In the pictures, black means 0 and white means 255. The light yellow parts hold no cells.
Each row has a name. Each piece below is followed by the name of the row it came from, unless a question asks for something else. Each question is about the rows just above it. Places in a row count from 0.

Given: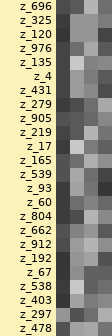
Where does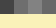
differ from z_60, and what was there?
0, [60]
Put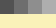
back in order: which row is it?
z_165
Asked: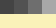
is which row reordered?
z_539
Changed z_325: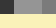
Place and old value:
0, [60]
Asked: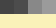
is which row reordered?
z_431
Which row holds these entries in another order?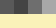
z_976
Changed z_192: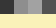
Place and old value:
1, [149]

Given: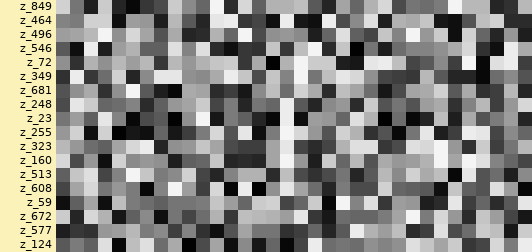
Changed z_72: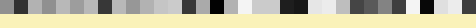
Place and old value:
27, [138]
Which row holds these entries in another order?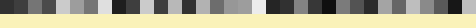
z_577
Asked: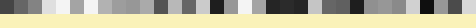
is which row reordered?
z_160
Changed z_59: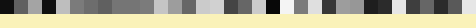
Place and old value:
21, [131]
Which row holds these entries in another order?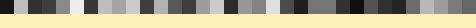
z_577

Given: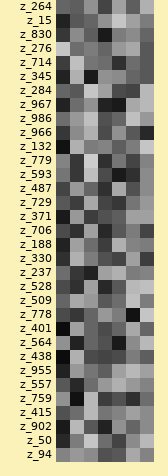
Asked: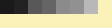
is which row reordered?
z_902
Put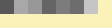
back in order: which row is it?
z_276
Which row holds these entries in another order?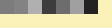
z_188
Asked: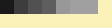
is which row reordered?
z_371
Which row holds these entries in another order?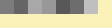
z_509
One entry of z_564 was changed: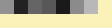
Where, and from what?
3, [81]
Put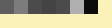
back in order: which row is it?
z_438

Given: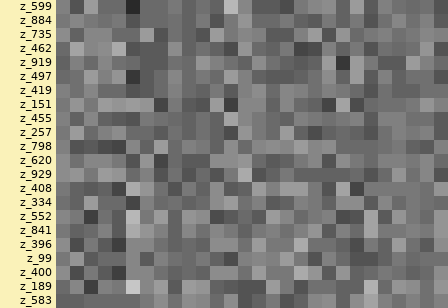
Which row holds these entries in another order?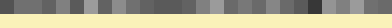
z_497
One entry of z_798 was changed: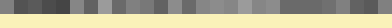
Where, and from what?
24, [120]
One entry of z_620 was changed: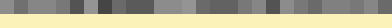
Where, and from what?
15, [90]
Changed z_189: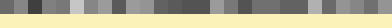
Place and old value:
25, [140]

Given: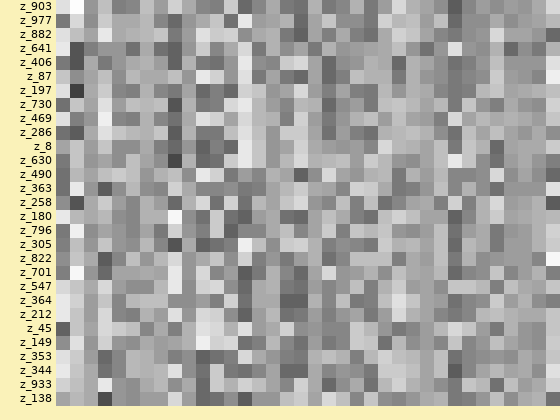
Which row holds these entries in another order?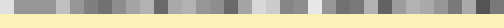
z_406
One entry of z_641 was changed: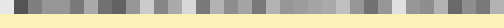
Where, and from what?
5, [113]

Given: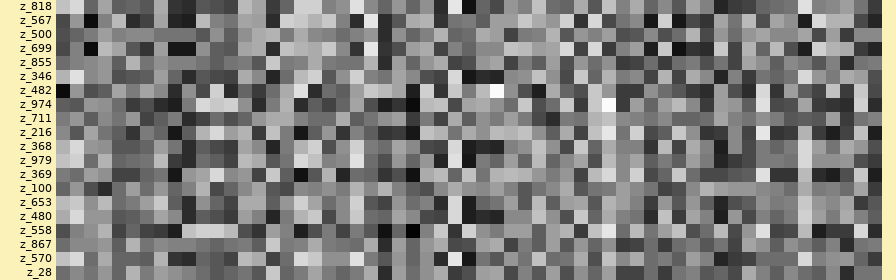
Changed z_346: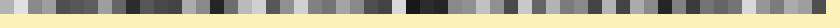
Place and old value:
3, [150]
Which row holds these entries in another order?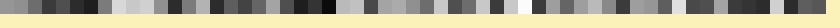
z_974
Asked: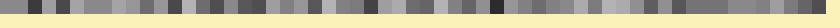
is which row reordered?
z_500
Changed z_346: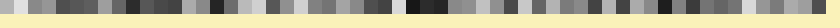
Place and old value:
47, [37]
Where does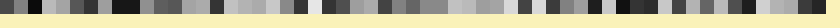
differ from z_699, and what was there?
15, [44]
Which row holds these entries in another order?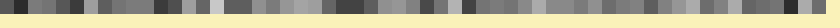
z_867

